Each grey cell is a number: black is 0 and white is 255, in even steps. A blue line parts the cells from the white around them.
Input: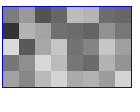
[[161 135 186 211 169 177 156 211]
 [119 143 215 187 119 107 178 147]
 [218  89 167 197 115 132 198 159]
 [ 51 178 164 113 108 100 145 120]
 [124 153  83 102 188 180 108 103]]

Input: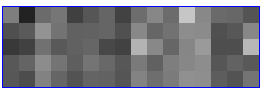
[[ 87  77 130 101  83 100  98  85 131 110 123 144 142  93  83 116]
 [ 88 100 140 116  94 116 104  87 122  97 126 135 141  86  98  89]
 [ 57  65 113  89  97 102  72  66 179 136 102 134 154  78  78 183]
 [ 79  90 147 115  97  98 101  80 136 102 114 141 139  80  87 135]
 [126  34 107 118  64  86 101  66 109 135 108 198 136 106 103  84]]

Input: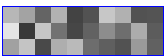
[[161 196  73 174 186 109  95  82 154  97]
 [229  56 198 114  70  98 141 110 172  92]
 [183 163 100 178  67  82 199 177  82  84]]

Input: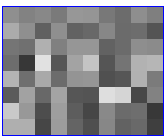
[[175 175  70 156 100  79 135  98 105  63]
 [201 152  77 158  93  70 137 107 110  56]
 [ 91 162 104 164  86  84 222 213  71 130]
 [180 111 169 108 148 150  80  86 177 123]
 [109  55 225  86 163 196  85 116 178 182]
 [117 112 176 128 150 150  98 107 142 139]
 [171 143  96 143  98 104 135 107 109  84]
 [143 130 136 122 151 149 120 108 142 127]]

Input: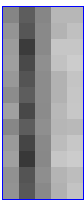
[[147  88 137 177 195]
 [145  84 142 180 189]
 [160  56 136 198 204]
 [154  69 137 188 199]
 [135  93 143 182 185]
 [160  72 139 184 199]
 [140  93 140 178 198]
 [152  84 140 178 196]
 [159  73 143 194 204]
 [156  59 137 198 198]
 [148  86 137 179 192]
 [133  93 134 183 183]]

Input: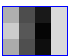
[[171  79  14 217]
 [204  87   5 217]
 [175  77  25 217]]
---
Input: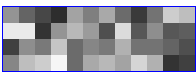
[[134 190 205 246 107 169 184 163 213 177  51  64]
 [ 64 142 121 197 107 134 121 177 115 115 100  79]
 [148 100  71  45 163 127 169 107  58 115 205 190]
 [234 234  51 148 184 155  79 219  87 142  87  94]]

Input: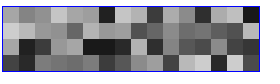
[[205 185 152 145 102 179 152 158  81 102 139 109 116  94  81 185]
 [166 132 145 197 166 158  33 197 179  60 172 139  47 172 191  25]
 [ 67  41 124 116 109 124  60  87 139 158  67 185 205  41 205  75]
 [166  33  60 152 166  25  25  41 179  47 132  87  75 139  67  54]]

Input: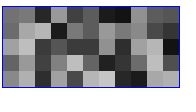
[[108 168 182  27 121  92 153 121 137  73  53]
 [100 153  65 129 190 100  33  53 108 190  79]
 [161 190  59  85  59  59 145  46 161 182  19]
 [137 176  46 161  73 182 197  39  27 168 176]
 [114 121  39 153  65  92  27  19 145  92  85]]

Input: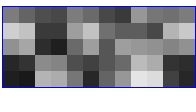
[[ 31  25 180 172 118  39 100 151 228 220  65  39]
 [ 39  51 139 132  78  65  86 106 187 172  51  45]
 [124 100  78  72 124 106  72  58 151 118 112 124]
 [207 194  58  58 158 194 112  93  93  72 180 201]
 [145 166  45  31 106 158  86 158 151 145 132 145]]

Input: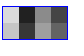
[[198  55 159  99]
 [219  33 139  69]]

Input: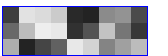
[[104 188 238 232  49  83 195 118  55]
 [ 62 226 219 203  41  35 139 147  75]
 [174  35  69  97 232 211 132 160 188]]

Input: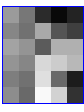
[[141 105 249 210  50]
 [126 113 223 105  28]
 [148 134 216 204 184]
 [134 113 169  84  63]
 [163 148  91 176 176]
 [155 119  43   9  35]]

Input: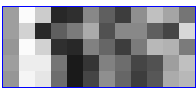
[[158 237 237 117  26  53 129 109  69  81 158 192]
 [150 245 230 109  26  69 143 102  61  87 171 184]
 [150 251 210  47  40 129 102  61 123 184 178 123]
 [158 251 204  40  47 136  95  61 143 192 165 117]
 [158 210  40  95 123 171  81 136 136  95  69 216]]
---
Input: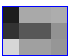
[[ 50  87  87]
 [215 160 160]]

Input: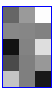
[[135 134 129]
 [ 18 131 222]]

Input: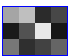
[[ 26  82 232]
 [119  47  66]]

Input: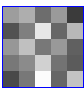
[[ 82 127 231]
 [151 192 120]]

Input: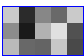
[[140  26 178]
 [186 104 100]]

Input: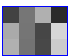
[[170 117  70]
 [176 115  72]]

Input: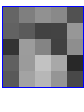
[[ 98  90  66]
 [ 51 156 132]]

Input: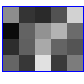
[[ 11  99 146]
 [ 45  96 169]]
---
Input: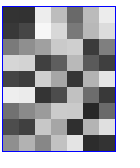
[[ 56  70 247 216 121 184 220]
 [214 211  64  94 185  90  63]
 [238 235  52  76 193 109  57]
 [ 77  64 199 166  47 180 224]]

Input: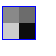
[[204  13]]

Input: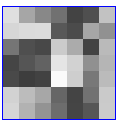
[[214 219 220  88  75 166 145]
 [ 69  85  98 229 210 144 181]
 [210 188 167 102  68 114 202]]

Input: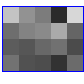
[[110 131 138 170 101]
 [114  81  77  50 107]]

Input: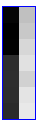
[[  0 200]
 [ 45 225]
 [ 45 228]]

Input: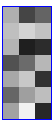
[[191 212 194]
 [ 81 107 183]
 [102 159 190]]
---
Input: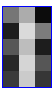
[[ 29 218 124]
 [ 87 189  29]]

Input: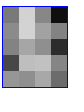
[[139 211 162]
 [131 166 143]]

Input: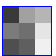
[[123 111 229]
 [ 79  95 240]]

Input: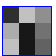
[[172  24 114]
 [192  23  98]]

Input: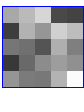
[[ 61 178 150]
 [118 112  84]]

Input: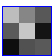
[[ 90 199  20]
 [ 14  81  89]]
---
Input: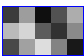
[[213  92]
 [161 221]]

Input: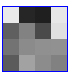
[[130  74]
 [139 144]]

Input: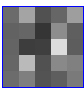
[[102  53]
 [ 61  63]]

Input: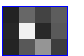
[[241  40]
 [ 88 149]]

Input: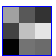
[[193 229]
 [115 107]]

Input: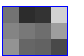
[[120 110]
 [102  98]]

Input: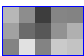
[[107  87]
 [225 131]]
